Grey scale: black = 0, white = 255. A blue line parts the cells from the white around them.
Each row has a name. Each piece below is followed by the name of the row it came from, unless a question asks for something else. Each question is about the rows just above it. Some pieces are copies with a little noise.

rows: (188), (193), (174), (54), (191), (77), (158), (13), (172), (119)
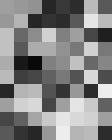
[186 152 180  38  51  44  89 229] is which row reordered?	(193)
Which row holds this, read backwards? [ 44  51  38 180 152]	(193)
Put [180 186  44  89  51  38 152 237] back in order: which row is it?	(119)
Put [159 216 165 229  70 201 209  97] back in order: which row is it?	(172)

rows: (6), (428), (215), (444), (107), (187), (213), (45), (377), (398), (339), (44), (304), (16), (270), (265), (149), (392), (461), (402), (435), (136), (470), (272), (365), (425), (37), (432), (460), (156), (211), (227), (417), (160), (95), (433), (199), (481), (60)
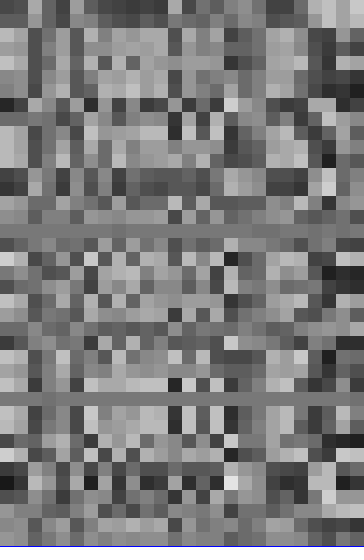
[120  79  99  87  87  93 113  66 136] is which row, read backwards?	(304)
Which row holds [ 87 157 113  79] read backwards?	(215)

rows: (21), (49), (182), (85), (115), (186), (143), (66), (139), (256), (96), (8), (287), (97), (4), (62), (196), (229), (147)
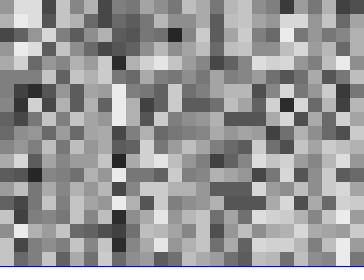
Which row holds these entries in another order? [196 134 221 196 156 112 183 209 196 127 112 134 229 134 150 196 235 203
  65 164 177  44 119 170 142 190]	(62)
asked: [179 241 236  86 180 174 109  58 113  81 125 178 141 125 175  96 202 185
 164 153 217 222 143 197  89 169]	(49)
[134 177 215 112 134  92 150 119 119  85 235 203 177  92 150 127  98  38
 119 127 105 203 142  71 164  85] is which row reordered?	(287)

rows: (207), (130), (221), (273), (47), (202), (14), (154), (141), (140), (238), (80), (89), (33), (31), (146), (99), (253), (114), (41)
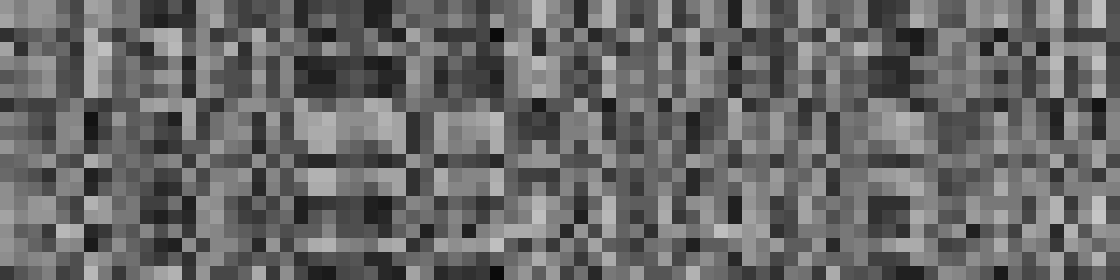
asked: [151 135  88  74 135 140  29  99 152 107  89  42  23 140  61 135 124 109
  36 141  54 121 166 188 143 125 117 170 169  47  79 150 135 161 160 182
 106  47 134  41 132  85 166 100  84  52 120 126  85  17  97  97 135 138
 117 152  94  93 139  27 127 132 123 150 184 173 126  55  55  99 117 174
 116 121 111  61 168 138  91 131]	(253)
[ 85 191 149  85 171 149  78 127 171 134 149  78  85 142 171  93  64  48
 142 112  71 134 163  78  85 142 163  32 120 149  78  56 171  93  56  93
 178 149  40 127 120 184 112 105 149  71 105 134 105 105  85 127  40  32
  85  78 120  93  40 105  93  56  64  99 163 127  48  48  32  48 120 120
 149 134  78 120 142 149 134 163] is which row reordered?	(130)
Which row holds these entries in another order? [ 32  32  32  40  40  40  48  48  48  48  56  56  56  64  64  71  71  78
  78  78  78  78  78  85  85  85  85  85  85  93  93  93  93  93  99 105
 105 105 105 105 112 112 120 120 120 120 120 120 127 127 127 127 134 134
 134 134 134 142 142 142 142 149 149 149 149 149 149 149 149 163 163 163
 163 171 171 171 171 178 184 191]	(130)

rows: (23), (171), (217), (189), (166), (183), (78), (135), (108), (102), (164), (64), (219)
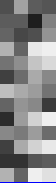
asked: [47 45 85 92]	(64)
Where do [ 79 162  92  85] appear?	(23)
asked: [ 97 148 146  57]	(135)
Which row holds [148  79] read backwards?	(217)
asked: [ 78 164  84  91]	(23)
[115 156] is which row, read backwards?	(78)
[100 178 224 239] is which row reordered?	(219)

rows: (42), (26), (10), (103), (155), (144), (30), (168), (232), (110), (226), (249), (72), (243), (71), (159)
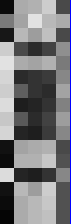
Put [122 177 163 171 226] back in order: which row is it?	(155)
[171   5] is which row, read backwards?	(159)
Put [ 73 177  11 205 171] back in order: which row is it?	(42)
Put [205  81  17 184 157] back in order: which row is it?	(243)
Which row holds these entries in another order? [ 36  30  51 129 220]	(168)
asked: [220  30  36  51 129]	(168)
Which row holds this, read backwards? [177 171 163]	(226)

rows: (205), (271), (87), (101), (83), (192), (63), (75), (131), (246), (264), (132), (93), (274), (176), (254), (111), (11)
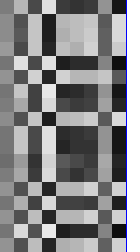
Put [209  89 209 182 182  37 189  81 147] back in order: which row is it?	(254)
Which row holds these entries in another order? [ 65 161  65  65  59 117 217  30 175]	(176)

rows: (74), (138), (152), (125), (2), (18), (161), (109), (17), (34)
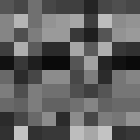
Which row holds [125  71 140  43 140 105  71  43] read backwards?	(17)
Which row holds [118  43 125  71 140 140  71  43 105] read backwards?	(18)

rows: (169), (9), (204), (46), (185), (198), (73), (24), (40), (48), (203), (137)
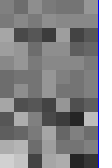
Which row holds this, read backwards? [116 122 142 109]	(169)
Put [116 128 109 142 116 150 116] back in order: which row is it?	(73)
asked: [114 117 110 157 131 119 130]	(198)
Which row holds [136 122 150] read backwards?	(185)
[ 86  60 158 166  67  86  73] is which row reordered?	(204)
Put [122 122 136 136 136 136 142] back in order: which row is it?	(9)

